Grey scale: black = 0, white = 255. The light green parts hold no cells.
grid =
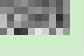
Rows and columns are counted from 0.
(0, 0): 113
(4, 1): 203
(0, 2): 132
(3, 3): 130
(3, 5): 115
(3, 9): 120
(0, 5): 101
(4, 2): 46
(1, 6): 124
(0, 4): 115
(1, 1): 141
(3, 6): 126
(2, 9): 116
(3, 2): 162
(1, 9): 144
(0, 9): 139
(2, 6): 90

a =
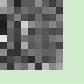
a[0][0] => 180
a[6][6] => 81
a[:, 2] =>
[37, 79, 128, 57, 65, 63, 50, 51, 93, 126]
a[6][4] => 88
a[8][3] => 69
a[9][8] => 161
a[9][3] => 110
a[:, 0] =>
[180, 143, 41, 29, 36, 228, 53, 140, 55, 121]
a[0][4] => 91
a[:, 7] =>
[63, 125, 81, 136, 76, 117, 93, 100, 91, 136]
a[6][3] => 172
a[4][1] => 93
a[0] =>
[180, 111, 37, 90, 91, 141, 94, 63, 100]
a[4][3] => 174
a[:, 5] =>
[141, 92, 111, 121, 94, 109, 100, 110, 111, 53]
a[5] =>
[228, 93, 63, 112, 98, 109, 86, 117, 128]
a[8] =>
[55, 75, 93, 69, 42, 111, 71, 91, 135]
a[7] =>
[140, 53, 51, 97, 120, 110, 99, 100, 131]
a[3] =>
[29, 113, 57, 211, 141, 121, 108, 136, 109]
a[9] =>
[121, 55, 126, 110, 166, 53, 186, 136, 161]
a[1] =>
[143, 130, 79, 112, 98, 92, 120, 125, 59]

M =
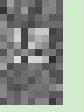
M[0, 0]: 86
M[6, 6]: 139
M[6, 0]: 137
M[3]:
[148, 94, 102, 89, 71, 93, 106, 110, 109]
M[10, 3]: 109
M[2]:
[116, 71, 104, 106, 83, 106, 121, 90, 93]
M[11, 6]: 123
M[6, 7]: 73
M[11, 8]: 84
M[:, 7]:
[133, 130, 90, 110, 66, 80, 73, 119, 47, 94, 82, 104, 131, 90, 61]
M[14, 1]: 118
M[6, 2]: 156
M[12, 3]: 95
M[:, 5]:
[79, 71, 106, 93, 200, 176, 160, 59, 211, 118, 103, 111, 119, 104, 134]
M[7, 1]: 144
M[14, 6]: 133
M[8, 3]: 61
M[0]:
[86, 158, 106, 124, 112, 79, 123, 133, 100]
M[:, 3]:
[124, 154, 106, 89, 66, 69, 69, 142, 61, 101, 109, 111, 95, 127, 131]
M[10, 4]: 115
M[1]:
[53, 128, 104, 154, 78, 71, 135, 130, 103]
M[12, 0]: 134
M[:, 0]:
[86, 53, 116, 148, 137, 114, 137, 89, 134, 162, 92, 116, 134, 136, 87]

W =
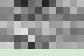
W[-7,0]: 163
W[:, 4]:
[105, 115, 77, 184, 126, 206, 53]
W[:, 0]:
[163, 134, 125, 194, 138, 125, 201]
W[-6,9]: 118
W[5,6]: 127
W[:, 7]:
[86, 173, 135, 154, 174, 113, 178]
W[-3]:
[138, 158, 213, 224, 126, 143, 188, 174, 128, 148, 114, 122]
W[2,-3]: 109
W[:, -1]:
[188, 138, 112, 165, 122, 145, 166]
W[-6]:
[134, 135, 173, 135, 115, 73, 139, 173, 95, 118, 179, 138]
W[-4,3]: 176
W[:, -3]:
[183, 118, 109, 181, 148, 138, 171]
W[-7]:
[163, 167, 69, 42, 105, 125, 37, 86, 158, 183, 161, 188]
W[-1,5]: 130
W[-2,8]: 157
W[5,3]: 94
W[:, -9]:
[42, 135, 113, 176, 224, 94, 149]
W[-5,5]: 126

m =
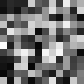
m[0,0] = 24
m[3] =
[194, 53, 104, 81, 212, 184, 198, 213, 158, 241, 151, 118]
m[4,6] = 72
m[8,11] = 83
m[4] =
[66, 228, 187, 163, 202, 12, 72, 197, 69, 133, 99, 35]
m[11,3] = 72
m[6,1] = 29
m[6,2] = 152
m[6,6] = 111
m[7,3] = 242
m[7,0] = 64
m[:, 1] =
[42, 39, 181, 53, 228, 77, 29, 103, 29, 10, 38, 15]
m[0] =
[24, 42, 36, 35, 205, 95, 78, 202, 60, 238, 137, 176]
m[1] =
[15, 39, 18, 77, 47, 67, 148, 223, 137, 157, 35, 212]
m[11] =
[189, 15, 190, 72, 11, 59, 100, 225, 40, 15, 202, 121]
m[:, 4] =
[205, 47, 169, 212, 202, 38, 58, 200, 50, 6, 193, 11]
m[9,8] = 89
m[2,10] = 88
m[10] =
[7, 38, 97, 91, 193, 153, 56, 28, 171, 52, 78, 127]
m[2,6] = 149
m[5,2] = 126
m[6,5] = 6
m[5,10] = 191
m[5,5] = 139
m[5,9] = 72
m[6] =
[252, 29, 152, 67, 58, 6, 111, 189, 230, 133, 181, 169]

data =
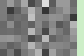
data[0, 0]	124
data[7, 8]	122
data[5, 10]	146
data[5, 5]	97
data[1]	[124, 59, 95, 128, 180, 136, 53, 112, 131, 151, 118]
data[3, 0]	105
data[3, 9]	106
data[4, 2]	103
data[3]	[105, 140, 99, 112, 98, 136, 105, 136, 88, 106, 180]
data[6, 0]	120
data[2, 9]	127
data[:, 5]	[106, 136, 133, 136, 130, 97, 139, 179]
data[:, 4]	[74, 180, 193, 98, 183, 74, 180, 140]
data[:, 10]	[108, 118, 56, 180, 156, 146, 112, 142]
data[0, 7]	92
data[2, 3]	107
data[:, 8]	[154, 131, 143, 88, 122, 114, 135, 122]
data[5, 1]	151
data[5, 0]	147
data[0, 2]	119

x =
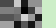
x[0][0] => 73
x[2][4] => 155
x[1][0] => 127
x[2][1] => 84
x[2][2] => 102
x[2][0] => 84
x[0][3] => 24
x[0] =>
[73, 73, 200, 24, 145, 145]
